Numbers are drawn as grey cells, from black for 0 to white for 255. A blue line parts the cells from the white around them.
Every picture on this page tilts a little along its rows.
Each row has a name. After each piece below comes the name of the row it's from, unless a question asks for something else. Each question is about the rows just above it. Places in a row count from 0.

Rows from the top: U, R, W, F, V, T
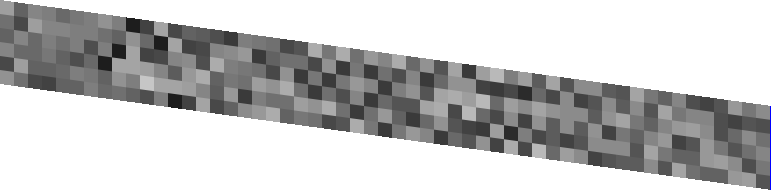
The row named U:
[158  98 133 126 105 119 126 146 126  29  66 164  72  98  92  78  58 126
 119 112  72  84 172 119 172 112 152 133 172 105 146  84 164  58 158 185
 126 158  92 164  84 139 139  92  84 164 119  98 133  78  66  84 152 119
 139]
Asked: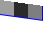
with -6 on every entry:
[152  37 120]
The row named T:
[146 112  72  66  98  98 126 105 112  98  78 126  29  66 164  72  98 139
 152 172  98 119 112  72  84 172 119  58 119 152 133  58 105  84 146  66
 172  72 185 105 158 139  66  84  92  92 139  84 164 112  98  98 152 158
  84]
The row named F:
[133 105 105 119  98  78 105  29 164 164 158 133  92 152 172  98 119 112
 158 146 172 112  58 112  78 133  58 105  84  84 164 172  72 185 105  72
 139  66 146  92 139  92 146  66 119  98 133 152  66  84 152 119  84 112
 133]
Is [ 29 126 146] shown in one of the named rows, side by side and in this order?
no
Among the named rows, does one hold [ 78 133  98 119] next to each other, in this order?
no

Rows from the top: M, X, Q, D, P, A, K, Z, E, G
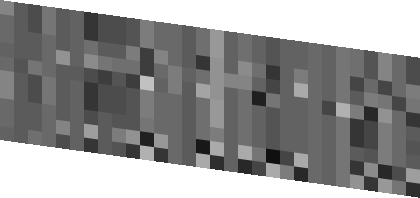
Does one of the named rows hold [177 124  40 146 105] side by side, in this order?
yes
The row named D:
[ 98  91  91 105 146  98 139 117 111 111  61 105 124  98 111 146 132 132
  98  69  98 170 105  98 117  91 124 117  69 117]
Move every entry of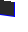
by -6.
[34]
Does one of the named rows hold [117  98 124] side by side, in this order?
no
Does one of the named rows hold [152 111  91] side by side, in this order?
no

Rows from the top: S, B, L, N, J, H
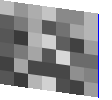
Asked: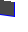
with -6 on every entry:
[65]
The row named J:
[ 65 165  71  71  71 143 130]
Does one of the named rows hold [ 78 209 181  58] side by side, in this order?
no
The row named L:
[ 86  58 181 209  94  65 157]
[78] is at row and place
H, 4

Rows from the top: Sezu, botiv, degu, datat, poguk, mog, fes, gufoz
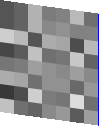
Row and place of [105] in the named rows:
mog, 5
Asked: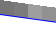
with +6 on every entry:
[124 130 164 151]
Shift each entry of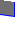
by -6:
[106]
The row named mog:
[172 165 112 145 145 105 152]
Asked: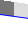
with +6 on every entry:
[124 226]

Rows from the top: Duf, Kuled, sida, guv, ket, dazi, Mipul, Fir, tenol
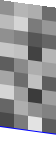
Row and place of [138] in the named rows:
ket, 1
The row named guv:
[199 193  66 181]
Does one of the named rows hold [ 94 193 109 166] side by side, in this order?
no
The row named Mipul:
[213 159  59 159]

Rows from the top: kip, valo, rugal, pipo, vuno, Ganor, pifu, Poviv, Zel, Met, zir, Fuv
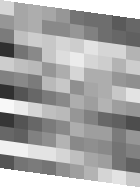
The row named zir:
[241 241 227 227 213 191 166 158 116  96]
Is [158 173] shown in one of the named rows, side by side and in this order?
no
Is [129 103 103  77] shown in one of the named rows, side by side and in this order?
no
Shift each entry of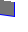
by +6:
[122]
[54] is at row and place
Zel, 0
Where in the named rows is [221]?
pipo, 4

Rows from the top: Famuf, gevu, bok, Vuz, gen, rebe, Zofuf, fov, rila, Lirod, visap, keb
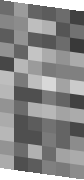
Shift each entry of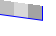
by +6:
[196 222 169]
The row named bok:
[ 92 147  92  85 108  57]
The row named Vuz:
[147 100 196 171 147 171]
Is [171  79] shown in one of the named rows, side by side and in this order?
yes

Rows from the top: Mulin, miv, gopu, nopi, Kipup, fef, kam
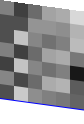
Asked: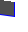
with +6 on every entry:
[85]
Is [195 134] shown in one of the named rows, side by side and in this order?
yes
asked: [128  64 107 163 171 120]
nopi
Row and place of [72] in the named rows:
fef, 1

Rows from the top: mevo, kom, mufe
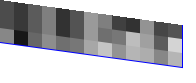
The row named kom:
[ 76  56  91 127  50  83 154 111 119 189 160  91 212]
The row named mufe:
[135  23 103 141 111 119 167 196 147 181 173 135 181]
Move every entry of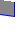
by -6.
[129]
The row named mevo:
[ 76  56  91 127  50  83 154 127  64  50 147  70  83]
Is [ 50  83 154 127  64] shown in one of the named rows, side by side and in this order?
yes

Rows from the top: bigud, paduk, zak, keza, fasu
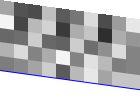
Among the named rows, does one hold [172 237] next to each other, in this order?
no
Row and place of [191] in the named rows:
bigud, 3
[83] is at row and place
bigud, 1
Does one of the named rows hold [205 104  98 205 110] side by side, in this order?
yes
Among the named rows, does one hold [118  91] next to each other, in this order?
no
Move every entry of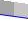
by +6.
[170 203]
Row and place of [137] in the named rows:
fasu, 1

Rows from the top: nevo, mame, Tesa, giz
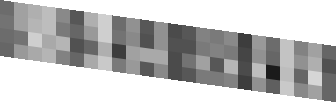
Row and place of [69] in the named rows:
mame, 17
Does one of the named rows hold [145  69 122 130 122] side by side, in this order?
no
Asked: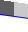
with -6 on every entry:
[ 89 195]
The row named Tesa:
[108 115 207 169 181  81 102 175  61 161 169 169  75 115 161  87 181  75
 189  27 189 102 214 102]
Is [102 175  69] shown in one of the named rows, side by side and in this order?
no
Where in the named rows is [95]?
giz, 19

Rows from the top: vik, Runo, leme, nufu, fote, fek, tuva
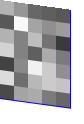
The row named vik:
[178 150 103  95  88]
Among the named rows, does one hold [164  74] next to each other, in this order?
no

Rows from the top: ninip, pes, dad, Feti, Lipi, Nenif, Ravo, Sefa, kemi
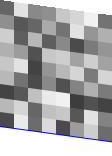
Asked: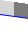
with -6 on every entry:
[207 117]
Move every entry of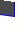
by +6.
[81]
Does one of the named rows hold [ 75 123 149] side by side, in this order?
yes
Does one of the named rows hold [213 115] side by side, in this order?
no
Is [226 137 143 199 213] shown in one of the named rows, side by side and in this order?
yes
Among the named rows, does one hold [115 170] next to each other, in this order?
no
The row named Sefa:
[184 213 102 192 199  87 226 131]

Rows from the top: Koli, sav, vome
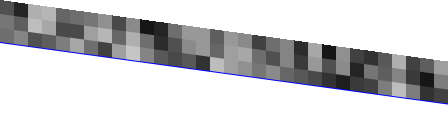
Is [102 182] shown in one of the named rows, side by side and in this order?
no
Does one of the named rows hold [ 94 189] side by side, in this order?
yes
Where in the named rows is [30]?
vome, 24
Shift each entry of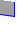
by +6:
[165]
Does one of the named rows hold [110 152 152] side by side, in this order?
yes

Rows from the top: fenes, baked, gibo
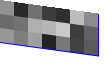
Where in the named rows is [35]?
gibo, 3
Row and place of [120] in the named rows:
gibo, 4

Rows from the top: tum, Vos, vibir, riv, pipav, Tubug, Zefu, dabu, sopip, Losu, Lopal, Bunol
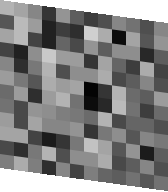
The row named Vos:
[ 86 186 156  33  61  46 207 172  12 164  86 148]
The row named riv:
[ 67  33 142 201 156 156  53 164 101  61 172  67]

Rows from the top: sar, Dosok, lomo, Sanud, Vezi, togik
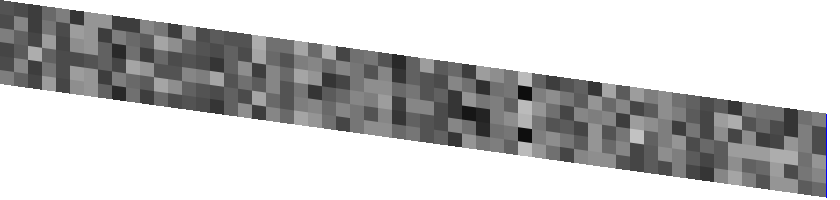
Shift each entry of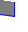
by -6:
[120]
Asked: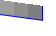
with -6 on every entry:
[151 136 120]
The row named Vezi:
[ 75 134  61 118  75 157 149  61 126 105  91 165 142  97  83  75  97  75
 165 105  83 126 134 105 134 118  83 134  53  97  83  75 134 112  41 112
 118  14 126 142 118  91 149 105 134  69  91 142 126  91  69  91 142  97
 105 157  75 118 134]
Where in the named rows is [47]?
Dosok, 34
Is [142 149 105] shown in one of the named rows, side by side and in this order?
no
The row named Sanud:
[ 69  91 173  97  75  75  83  97  69 165 149  83  83 134 126 165  83 112
  91 134  83 118  53  91 105 134 126 157  61 134 134  75  53  22  35 126
 142 179 118  83  91  69 149  83 118 194  97 126 149  75 105  91 157 157
 157 173 173 112 149]
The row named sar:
[ 83  75  61 105 126  53 149 149  61  61 134 118  61 149  75  91  83  83
 173 112 112 165 105 173  69 112 118  83  41  97 157  91 105  61 157 142
 118 187  97  61  83  97  53 165  91 157 126 142 112  97  75  91  53 126
 112 112  53 112 126]

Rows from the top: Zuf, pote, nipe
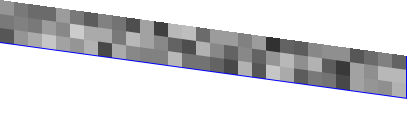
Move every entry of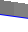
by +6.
[127 135]
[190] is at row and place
Zuf, 13
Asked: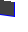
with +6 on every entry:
[70]
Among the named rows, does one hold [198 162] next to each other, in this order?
yes
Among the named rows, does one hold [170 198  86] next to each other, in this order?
no
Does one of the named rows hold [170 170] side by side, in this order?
yes
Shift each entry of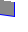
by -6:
[130]

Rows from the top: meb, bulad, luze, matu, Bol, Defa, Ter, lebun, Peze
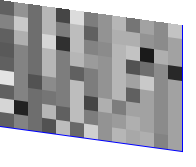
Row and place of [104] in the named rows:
Peze, 5
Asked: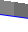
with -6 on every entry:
[125 104]
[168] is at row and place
Peze, 9
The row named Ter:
[ 96 131 110 117 125 189  69 175 125 162 162 139 162]
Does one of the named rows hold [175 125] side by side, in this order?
yes
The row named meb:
[ 96 147 110 182  69 220 125 147 182 117 162 139 195]

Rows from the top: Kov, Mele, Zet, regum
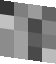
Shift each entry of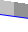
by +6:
[199 153]
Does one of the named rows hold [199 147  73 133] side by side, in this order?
no
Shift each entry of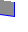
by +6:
[146]
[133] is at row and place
Mele, 3
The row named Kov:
[ 52 127 155 100]

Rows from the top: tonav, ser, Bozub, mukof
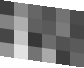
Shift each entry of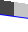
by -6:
[ 64 191]
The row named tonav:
[ 62 137 102  82 115  76]
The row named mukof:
[149 226 115 169  62 102]
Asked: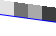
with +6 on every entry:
[232 121 175  68]

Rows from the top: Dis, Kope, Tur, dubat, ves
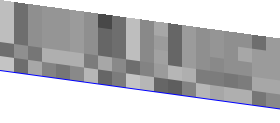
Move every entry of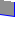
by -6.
[137]
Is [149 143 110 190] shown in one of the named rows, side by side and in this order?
no
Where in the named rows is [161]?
Tur, 11
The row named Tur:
[190 110 143 149 149 155 143 102 110 190 137 161 102 155 143 137 143 143
 155 155]
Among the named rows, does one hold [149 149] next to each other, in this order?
yes

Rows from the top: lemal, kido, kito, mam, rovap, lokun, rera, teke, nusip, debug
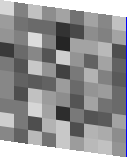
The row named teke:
[121 121 214 163  45 121  84  90 163]
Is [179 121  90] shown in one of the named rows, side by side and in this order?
no
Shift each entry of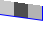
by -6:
[194  72 173]
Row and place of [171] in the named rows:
nusip, 7

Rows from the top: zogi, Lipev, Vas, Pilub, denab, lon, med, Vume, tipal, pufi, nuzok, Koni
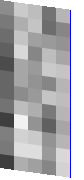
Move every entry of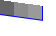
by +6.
[108 146 160]
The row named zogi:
[140 202 189 115 181]

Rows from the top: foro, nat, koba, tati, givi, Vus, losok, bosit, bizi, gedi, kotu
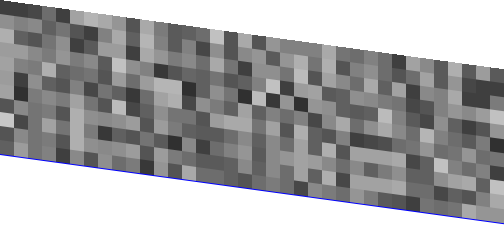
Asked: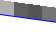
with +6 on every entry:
[181 102  90 122]
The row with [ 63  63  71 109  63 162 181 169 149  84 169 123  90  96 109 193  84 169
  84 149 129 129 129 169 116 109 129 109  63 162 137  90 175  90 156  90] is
foro
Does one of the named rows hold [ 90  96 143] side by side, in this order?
yes
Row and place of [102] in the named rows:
tati, 13
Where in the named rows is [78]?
losok, 27
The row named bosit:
[ 84 137 116 123  84 175 143 137 143 156  84 156 123  96  90  90 109 137
  96 137 109 162  96 175  84 162 162 162 169  71  96 193 129 109 129  63]

